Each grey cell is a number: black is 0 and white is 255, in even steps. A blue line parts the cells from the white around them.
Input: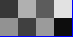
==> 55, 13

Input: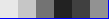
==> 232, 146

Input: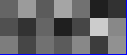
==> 101, 145

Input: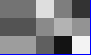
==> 115, 243

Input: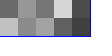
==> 105, 64

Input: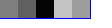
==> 127, 157
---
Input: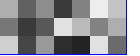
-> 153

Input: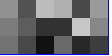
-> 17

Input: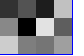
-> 117

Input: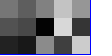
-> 139

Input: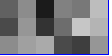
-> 170

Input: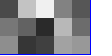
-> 64

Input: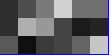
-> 58

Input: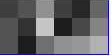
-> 111

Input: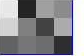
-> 110
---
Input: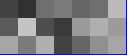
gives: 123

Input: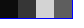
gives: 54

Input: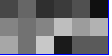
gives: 114

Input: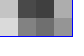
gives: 130

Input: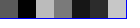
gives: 1

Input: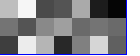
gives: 236

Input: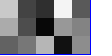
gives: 119

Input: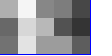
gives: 227
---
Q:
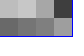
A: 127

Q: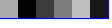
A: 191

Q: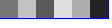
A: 174

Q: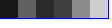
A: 139

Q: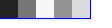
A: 148

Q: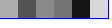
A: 19

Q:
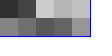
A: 100
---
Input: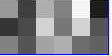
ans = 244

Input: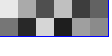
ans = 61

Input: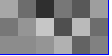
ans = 88

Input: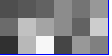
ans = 116

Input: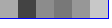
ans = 151

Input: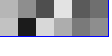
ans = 90

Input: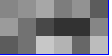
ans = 146

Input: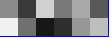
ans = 169
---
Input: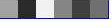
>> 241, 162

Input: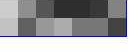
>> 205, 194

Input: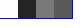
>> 254, 120

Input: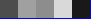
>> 217, 160

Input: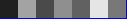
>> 229, 163

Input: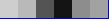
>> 206, 185

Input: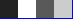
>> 255, 204

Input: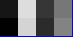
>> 221, 212

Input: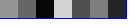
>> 210, 148

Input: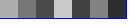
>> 203, 174
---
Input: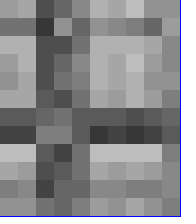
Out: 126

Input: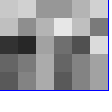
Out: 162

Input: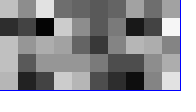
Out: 226

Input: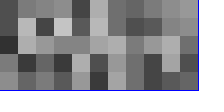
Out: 101

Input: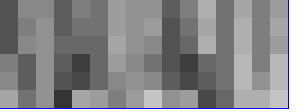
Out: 196

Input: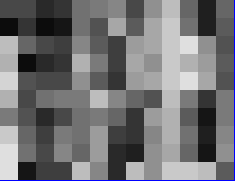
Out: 91

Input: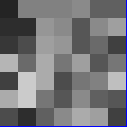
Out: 64

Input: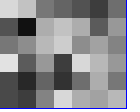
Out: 184
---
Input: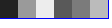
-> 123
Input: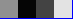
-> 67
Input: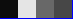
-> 104
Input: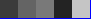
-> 35
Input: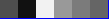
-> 123
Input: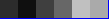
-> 192
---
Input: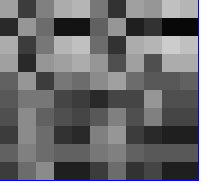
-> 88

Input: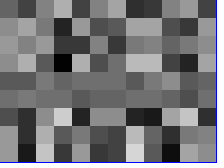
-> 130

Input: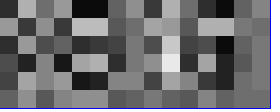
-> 120

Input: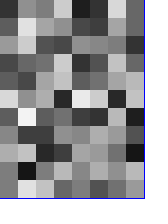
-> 185

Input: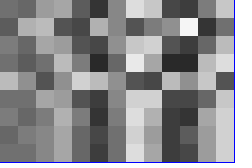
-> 209
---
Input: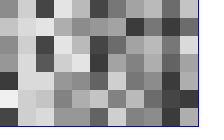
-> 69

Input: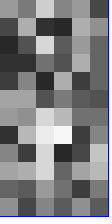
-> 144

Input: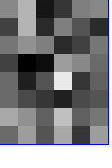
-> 106

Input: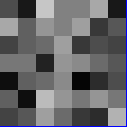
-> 67

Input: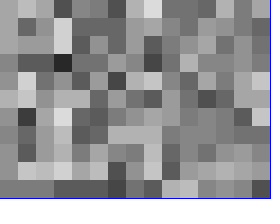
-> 124

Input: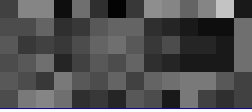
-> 76

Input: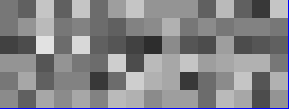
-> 139

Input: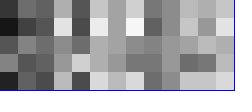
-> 34
